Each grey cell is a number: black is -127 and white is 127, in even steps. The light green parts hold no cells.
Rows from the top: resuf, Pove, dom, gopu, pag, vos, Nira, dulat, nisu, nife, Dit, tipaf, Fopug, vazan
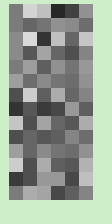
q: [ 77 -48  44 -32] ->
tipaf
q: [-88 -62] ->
resuf
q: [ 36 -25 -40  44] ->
nisu
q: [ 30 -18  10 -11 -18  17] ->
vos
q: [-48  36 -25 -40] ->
nisu
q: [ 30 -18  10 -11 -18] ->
vos
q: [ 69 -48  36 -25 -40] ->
nisu

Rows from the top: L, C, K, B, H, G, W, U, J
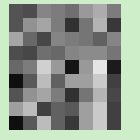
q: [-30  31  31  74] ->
G
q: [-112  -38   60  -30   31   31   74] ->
G
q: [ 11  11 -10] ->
B
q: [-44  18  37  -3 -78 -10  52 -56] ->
W
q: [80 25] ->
H
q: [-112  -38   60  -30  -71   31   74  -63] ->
J
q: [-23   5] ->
B

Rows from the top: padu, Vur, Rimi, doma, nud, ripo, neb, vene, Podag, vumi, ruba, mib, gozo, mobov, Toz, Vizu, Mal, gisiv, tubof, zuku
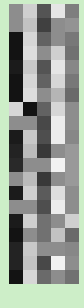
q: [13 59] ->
gozo
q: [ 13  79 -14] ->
doma
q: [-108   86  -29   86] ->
ripo
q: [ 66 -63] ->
Vur
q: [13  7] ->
gisiv
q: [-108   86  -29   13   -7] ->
Rimi

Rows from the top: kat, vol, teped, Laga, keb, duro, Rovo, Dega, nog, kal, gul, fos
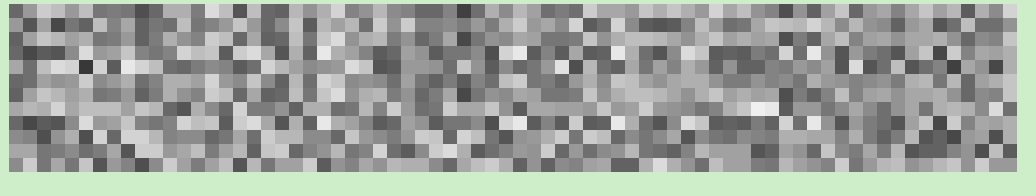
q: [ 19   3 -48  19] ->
kat
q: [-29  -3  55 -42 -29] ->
kal
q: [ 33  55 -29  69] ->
gul
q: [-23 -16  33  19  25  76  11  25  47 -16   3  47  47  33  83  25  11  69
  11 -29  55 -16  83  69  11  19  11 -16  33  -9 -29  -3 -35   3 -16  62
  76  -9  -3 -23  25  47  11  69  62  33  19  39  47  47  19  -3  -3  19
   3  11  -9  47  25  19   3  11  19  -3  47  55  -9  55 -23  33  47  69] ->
duro

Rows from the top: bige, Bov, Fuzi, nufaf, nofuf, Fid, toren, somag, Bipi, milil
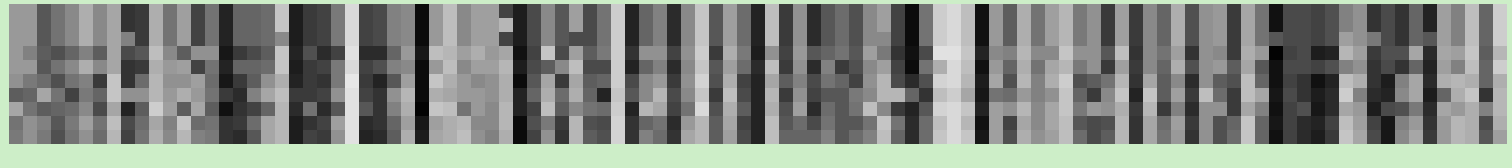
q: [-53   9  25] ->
Fid
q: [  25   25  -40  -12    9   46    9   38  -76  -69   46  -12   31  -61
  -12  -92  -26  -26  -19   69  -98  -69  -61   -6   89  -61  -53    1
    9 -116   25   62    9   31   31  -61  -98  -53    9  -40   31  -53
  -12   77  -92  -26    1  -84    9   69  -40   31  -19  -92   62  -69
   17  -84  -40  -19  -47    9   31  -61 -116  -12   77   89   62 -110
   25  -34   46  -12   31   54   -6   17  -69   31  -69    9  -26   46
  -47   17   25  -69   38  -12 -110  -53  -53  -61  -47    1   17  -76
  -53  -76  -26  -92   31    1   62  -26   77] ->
bige
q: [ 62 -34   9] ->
somag
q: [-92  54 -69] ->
toren

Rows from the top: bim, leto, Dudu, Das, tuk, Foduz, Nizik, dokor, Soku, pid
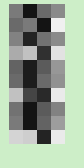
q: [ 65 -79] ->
Das
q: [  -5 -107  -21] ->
bim
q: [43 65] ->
Das
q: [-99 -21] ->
Foduz

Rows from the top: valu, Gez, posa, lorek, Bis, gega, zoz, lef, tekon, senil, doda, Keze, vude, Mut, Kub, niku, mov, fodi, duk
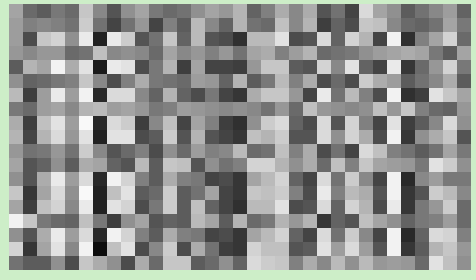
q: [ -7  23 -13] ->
doda
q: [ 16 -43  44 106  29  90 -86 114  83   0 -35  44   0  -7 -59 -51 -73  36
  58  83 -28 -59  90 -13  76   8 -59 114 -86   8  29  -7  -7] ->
vude
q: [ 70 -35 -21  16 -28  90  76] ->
duk
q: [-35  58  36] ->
niku
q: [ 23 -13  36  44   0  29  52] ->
lorek
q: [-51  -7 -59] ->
zoz

